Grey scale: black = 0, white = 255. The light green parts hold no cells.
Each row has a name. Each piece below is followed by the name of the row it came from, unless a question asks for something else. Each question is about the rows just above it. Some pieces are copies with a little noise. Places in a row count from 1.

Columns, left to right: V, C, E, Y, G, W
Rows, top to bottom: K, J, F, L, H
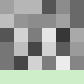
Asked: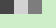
H
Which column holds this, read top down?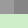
W

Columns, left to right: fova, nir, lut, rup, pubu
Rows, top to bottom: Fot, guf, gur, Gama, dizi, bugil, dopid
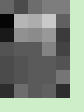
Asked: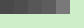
bugil
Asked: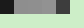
gur
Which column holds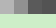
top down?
nir
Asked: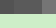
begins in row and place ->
bugil, 2
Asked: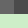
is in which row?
Fot
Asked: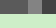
Gama

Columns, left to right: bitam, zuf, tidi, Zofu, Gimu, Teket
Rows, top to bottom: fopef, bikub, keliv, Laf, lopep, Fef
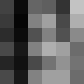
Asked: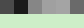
Fef
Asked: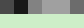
Fef
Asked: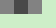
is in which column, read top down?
tidi
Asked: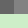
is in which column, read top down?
tidi

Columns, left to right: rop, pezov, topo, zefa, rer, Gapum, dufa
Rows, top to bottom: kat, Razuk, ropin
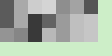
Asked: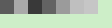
Razuk
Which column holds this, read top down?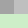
Gapum
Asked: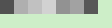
kat
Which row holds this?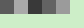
Razuk
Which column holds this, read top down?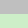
Gapum
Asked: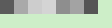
kat
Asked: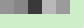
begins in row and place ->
ropin, 1

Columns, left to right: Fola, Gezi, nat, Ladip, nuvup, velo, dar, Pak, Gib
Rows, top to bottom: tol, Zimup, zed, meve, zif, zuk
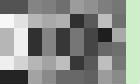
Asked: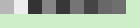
meve
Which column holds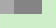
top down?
Ladip

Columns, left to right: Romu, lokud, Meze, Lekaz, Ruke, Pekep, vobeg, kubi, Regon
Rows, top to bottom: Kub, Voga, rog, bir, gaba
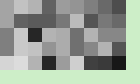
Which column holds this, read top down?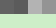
Lekaz
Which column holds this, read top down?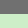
Pekep
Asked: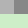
rog
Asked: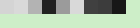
gaba
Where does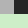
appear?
gaba
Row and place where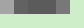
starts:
Voga, 1

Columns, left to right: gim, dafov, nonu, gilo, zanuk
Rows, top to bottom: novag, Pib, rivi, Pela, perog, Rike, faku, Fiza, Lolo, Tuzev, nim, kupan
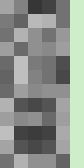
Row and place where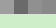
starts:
Pela, 1
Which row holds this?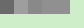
faku
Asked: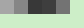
novag

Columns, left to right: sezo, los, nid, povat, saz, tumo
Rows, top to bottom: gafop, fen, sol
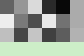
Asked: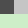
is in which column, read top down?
nid
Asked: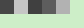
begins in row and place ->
sol, 2

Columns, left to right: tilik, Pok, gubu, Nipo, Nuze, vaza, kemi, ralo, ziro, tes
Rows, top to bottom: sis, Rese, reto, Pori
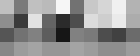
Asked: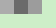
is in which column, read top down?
tes
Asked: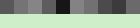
reto
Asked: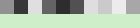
Rese

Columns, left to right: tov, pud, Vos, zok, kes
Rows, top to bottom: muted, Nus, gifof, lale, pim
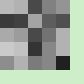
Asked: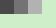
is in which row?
gifof
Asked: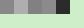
pim
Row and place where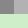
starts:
lale, 4

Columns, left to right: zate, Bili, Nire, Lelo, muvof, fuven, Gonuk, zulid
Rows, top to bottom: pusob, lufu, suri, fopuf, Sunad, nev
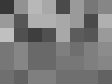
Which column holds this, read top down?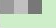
zate
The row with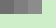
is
fopuf
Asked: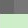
Sunad

